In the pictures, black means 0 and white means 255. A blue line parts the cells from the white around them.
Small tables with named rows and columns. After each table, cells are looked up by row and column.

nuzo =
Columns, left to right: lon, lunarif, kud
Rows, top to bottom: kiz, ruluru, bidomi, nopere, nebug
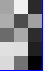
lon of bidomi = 107
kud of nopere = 32
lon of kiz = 164
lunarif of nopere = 222
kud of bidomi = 44
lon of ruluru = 173
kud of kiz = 42
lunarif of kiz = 240
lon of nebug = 218
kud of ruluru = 161
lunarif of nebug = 114
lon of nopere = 224
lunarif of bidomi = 169

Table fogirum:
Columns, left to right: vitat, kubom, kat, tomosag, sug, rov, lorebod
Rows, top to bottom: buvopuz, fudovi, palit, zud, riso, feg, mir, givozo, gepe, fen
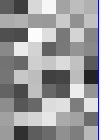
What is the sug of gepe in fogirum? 170
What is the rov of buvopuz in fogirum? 189
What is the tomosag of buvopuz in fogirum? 246
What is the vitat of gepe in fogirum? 161
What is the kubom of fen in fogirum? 48
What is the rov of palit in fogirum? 212
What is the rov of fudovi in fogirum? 145
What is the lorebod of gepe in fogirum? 107
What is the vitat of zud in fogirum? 137
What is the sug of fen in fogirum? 144
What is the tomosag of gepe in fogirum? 230
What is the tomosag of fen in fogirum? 107
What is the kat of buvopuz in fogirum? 216
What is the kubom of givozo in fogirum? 87
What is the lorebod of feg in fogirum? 35
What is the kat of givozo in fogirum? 104
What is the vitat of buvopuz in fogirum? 93
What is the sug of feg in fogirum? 68

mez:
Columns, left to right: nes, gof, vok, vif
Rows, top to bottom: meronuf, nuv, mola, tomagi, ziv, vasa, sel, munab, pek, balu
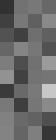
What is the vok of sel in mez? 121
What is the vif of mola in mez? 96
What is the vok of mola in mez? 111
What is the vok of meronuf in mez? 120
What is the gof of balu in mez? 101
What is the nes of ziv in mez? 125
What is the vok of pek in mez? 98
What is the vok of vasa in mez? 115
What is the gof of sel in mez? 105
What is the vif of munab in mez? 138
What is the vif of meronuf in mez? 104
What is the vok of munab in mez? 118
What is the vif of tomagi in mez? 82
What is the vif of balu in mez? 54
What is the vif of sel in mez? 199
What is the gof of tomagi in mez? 133
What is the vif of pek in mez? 79
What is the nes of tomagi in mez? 102
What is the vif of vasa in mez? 117

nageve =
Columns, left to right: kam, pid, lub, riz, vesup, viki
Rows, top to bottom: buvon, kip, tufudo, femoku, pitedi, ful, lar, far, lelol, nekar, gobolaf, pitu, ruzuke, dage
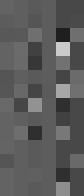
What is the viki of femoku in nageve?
72
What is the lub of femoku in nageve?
65
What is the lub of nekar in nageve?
47
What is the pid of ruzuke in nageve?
95
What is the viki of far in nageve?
72
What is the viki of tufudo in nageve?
111
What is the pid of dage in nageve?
95
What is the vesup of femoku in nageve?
203
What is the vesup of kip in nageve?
72
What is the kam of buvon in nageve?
99
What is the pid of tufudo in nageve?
89
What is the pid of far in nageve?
70
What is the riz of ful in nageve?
93
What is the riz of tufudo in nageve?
93

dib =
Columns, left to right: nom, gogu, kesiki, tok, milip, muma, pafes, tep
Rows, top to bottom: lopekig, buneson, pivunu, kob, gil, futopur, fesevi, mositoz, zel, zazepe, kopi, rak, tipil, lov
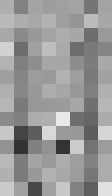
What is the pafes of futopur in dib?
121
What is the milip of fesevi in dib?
166
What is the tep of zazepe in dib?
214
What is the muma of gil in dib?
141
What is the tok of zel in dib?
175
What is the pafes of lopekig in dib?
117
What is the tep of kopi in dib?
156
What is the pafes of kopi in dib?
115
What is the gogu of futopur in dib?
133

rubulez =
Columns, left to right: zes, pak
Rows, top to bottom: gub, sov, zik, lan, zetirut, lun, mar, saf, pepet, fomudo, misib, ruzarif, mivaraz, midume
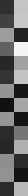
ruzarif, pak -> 42
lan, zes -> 97
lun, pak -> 195
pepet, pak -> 20
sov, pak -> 199
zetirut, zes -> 39
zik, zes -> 156
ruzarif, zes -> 142
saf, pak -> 165
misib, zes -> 38
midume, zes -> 42
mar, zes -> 148
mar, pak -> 22
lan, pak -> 244
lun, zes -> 51
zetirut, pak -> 162
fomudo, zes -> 42

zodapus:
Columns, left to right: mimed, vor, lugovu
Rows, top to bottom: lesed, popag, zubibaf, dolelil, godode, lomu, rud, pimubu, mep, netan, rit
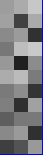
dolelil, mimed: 119
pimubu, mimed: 127
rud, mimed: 122
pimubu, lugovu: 161
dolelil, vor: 189
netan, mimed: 137

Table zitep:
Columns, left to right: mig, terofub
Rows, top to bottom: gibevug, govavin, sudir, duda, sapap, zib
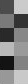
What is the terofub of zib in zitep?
201
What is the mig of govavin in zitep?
122
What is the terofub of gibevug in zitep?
203
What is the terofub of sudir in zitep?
135
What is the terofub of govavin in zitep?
51
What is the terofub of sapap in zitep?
130
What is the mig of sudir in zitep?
41
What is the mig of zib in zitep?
152
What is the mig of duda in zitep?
185
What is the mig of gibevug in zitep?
76
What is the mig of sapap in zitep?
19
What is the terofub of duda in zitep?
154
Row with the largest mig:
duda

